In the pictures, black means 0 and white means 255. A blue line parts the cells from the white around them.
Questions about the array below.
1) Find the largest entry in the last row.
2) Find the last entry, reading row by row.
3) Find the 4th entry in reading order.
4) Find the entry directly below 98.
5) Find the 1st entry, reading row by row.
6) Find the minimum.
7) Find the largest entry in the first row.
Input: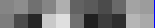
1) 223
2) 169
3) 133
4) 112
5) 133
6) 32
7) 175

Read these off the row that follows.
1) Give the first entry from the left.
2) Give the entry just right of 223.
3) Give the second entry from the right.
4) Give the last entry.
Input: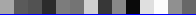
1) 167
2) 252
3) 144
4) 103

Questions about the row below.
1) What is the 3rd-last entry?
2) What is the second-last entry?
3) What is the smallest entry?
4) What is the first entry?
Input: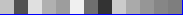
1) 150
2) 134
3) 51
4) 195

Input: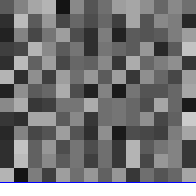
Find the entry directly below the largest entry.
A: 166
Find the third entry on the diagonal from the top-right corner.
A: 91
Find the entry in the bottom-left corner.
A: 180
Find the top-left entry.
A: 91
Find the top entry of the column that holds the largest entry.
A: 111
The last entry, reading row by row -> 166
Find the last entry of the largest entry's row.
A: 203
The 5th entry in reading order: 20
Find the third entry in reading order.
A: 166
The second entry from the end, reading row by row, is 103
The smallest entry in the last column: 26
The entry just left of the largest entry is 97
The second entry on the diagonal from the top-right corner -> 125
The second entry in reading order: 131
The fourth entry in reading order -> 180
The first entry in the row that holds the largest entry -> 55
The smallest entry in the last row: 20
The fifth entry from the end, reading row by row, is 55

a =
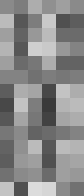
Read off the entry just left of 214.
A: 220
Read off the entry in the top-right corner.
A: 138
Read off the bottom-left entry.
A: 195
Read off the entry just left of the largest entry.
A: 80
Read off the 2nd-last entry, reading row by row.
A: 138
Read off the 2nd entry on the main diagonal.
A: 87
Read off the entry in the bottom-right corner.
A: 113
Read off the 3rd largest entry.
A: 207
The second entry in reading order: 125
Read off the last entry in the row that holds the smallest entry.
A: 187
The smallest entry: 58
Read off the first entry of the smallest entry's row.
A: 72
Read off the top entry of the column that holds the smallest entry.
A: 144
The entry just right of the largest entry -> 214
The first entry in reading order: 138
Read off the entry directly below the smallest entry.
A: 66
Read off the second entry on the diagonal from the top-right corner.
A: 80
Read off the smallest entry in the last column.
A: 93
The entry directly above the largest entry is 144

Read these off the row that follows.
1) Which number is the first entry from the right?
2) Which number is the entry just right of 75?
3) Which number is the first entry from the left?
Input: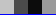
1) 154
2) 12
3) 196

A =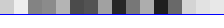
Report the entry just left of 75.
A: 180
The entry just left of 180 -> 139
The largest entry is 238

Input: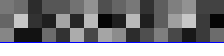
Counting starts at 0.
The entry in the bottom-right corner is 108
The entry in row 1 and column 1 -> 199
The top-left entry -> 120
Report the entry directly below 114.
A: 38
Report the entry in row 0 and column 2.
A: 44
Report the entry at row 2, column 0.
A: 134
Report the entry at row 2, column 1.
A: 18
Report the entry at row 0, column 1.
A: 108
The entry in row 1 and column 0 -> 101
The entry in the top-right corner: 66

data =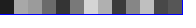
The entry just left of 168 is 30
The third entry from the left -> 155
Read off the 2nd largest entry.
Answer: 191
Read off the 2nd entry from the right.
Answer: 72

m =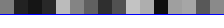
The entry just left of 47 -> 96
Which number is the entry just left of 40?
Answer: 21
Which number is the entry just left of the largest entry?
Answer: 81
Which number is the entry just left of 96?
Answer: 132

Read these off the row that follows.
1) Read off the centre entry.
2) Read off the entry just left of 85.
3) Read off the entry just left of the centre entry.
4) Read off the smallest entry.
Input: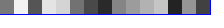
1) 42
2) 242
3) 73
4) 35

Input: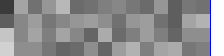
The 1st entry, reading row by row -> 59
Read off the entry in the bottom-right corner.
127
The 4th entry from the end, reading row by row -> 164
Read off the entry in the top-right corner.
113
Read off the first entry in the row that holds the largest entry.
209
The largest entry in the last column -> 178
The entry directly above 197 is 94
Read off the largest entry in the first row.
184
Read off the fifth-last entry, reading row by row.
127
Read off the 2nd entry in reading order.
164
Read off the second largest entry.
197
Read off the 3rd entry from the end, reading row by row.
171
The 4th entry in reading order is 150

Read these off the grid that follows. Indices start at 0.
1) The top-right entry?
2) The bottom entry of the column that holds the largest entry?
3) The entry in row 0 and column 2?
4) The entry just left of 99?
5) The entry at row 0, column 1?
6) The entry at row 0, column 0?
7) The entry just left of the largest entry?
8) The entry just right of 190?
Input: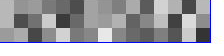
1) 184
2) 232
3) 155
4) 178
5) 148
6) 184
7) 135
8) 65

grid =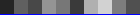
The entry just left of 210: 176
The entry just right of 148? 119

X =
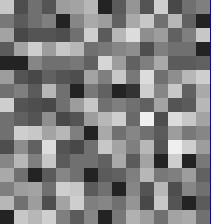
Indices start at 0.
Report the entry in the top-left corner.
199
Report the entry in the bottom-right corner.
112
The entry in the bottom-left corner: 35
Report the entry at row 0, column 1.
78
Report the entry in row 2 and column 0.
163
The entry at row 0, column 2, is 112
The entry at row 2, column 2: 84
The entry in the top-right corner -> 127
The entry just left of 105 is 206
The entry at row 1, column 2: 112
